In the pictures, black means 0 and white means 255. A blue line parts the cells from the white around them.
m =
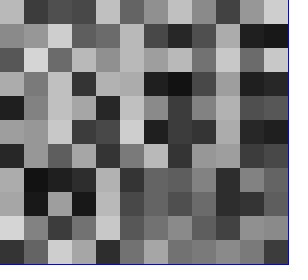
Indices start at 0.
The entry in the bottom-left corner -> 52
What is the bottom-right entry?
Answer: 60
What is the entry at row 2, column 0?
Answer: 87
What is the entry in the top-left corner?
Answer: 185
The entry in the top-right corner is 206
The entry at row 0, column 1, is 60
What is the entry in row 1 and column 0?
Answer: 138
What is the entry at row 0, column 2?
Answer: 79
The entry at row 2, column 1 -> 213
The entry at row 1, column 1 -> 151

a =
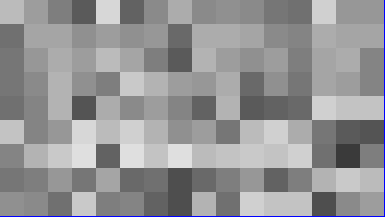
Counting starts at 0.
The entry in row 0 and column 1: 157
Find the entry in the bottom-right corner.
157
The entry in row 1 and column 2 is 165
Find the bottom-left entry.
144
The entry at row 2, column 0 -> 118
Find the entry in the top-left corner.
187
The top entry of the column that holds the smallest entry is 151
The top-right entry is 151
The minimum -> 58
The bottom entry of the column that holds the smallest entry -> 138
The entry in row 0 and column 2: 126
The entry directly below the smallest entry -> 201
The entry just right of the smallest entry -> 126
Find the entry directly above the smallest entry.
90
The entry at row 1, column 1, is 165
